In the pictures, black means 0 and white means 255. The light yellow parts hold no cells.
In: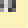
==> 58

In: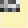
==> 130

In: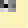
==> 169

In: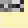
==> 184

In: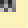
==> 193

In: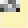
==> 170

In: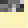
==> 69
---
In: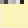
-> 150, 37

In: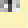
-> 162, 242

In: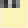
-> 104, 133

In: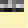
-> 88, 47

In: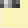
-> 121, 51

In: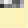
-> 174, 186

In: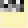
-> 117, 57

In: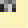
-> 173, 41
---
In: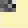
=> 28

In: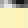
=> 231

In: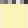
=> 184

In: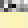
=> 140

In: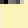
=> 1

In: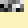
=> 30
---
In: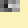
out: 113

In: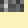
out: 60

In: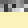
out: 100

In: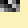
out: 44

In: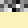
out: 200

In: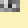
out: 176

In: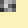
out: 87

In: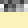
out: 94

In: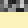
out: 87

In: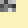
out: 165
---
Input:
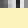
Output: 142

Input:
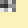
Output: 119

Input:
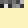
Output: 59

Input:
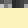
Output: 168

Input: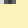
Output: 102

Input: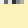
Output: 174

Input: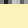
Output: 159

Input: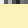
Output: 105

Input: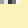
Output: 248
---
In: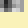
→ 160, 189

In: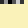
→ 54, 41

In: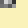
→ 49, 114

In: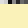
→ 81, 222

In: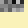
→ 41, 106

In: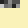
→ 80, 203

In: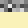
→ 127, 201

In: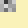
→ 203, 173
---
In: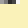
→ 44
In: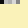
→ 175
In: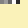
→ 101
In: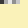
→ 231
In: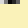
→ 6
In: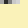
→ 126
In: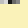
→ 25
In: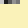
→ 88
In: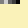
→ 98
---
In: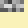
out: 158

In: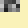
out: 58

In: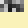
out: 180

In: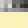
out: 96

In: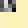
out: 39

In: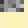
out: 165

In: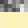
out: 109
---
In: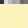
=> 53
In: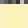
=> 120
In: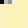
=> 11
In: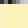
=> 53
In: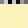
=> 132
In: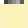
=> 253
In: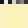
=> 23
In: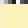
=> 224
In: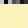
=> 198
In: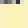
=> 151
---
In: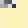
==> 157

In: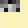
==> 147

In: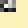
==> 244

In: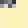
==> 220

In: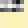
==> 204

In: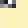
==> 179

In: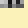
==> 156

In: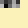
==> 8

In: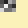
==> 242
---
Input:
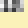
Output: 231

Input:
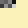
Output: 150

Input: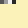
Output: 157

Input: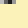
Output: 151

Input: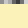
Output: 199

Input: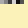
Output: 171

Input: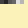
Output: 182

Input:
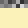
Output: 187

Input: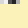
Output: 216

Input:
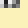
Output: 227
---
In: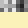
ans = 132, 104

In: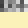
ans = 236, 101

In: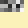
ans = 103, 134

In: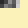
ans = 194, 69

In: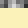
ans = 86, 112

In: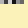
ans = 104, 180

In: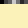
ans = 83, 1

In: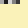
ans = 57, 168
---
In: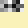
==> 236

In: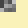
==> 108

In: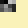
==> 36

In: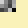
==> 7

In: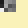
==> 115

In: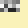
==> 132

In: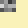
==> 82
